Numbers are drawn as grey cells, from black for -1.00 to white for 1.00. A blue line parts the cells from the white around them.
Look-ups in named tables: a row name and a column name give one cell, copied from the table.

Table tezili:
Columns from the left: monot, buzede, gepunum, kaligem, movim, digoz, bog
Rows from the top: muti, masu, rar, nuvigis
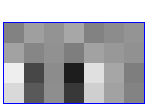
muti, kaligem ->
0.31
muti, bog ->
0.16
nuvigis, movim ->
0.62
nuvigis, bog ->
0.03
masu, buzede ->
0.05
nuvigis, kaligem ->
-0.56
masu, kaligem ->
-0.01
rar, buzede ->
-0.44
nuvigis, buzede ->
-0.30
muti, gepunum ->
0.15
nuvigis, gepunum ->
0.11
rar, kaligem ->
-0.77
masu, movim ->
0.27
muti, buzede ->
0.25

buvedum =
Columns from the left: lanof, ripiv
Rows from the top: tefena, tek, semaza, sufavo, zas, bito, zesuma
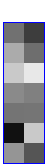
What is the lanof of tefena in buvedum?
-0.11
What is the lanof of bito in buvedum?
-0.87
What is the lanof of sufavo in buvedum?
0.08
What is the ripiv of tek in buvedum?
-0.14
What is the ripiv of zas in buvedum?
-0.08
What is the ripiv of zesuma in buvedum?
-0.33
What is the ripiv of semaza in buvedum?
0.82

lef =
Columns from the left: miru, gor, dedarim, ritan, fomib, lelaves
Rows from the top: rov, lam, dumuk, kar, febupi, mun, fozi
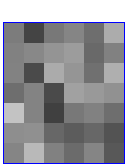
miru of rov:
-0.03
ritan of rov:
0.04
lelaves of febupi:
-0.14
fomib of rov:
-0.14
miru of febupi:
0.53
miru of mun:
0.11
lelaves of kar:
0.14
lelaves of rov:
0.35
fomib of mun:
-0.19
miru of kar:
-0.14
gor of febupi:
0.03
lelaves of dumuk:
0.37
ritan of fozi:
-0.16
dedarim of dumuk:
0.34
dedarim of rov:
-0.06

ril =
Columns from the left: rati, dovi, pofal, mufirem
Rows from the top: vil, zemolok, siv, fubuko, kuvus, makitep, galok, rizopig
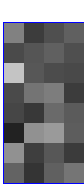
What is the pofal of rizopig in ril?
-0.25
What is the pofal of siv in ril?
-0.40
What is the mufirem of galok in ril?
-0.54
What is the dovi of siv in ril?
-0.32
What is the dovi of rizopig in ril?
-0.59
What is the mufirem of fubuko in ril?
-0.53
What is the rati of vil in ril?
0.01
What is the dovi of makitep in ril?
0.14
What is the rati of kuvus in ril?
-0.45
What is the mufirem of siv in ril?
-0.43
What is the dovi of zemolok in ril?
-0.33
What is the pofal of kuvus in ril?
-0.17
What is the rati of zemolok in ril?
-0.42

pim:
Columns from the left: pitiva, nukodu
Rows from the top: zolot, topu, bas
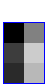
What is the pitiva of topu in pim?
-0.52
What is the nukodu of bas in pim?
0.44
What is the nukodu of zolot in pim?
0.01
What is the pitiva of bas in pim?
-0.67
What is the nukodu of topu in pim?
0.60
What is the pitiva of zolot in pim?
-1.00
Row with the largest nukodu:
topu

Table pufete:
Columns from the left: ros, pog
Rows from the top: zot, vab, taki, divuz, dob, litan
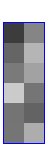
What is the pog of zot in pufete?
0.04
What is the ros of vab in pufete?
-0.21
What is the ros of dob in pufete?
-0.09
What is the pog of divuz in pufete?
-0.08
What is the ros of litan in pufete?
-0.08
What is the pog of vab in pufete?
0.42
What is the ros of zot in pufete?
-0.53
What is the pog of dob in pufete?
-0.22
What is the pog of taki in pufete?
0.27
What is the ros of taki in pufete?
-0.04
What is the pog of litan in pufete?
0.36
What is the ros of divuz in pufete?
0.59

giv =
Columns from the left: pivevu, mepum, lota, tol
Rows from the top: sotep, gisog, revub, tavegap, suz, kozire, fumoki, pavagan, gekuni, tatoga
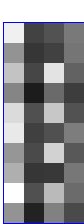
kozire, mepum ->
-0.50
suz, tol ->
-0.36
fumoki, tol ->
-0.31
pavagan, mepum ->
-0.58
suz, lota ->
0.56
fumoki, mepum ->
-0.42
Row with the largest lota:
revub

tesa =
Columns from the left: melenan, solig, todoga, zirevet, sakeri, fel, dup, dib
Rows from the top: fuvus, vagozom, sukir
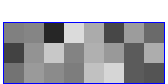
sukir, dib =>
-0.34
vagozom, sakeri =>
0.38
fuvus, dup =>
0.22
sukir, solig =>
0.21
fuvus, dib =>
-0.17
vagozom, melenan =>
-0.48
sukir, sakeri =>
0.51
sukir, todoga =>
0.09
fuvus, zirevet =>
0.72
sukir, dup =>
-0.29
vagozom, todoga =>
0.57

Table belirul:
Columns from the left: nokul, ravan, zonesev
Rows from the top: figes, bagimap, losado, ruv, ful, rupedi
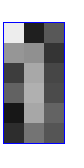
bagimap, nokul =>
0.18
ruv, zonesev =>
-0.41
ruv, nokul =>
-0.23
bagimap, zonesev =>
-0.59
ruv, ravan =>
0.38
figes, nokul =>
0.86
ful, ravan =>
0.31
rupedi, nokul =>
-0.65
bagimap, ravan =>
0.13

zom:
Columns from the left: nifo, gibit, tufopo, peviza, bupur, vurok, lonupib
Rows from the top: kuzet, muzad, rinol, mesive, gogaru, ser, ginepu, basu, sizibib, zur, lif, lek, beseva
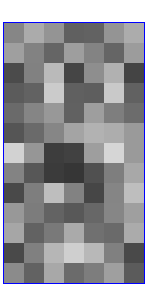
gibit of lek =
0.00
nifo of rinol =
-0.41
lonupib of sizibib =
0.49
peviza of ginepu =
-0.49
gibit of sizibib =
-0.01
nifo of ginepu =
0.65
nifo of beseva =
0.09
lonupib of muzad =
0.22
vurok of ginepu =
0.68
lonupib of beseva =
-0.29
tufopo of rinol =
0.46
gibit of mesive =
-0.23
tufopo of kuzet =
0.16
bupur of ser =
0.40
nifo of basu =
0.03
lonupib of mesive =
-0.24
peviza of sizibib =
0.02
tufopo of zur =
-0.22
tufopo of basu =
-0.54
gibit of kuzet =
0.34

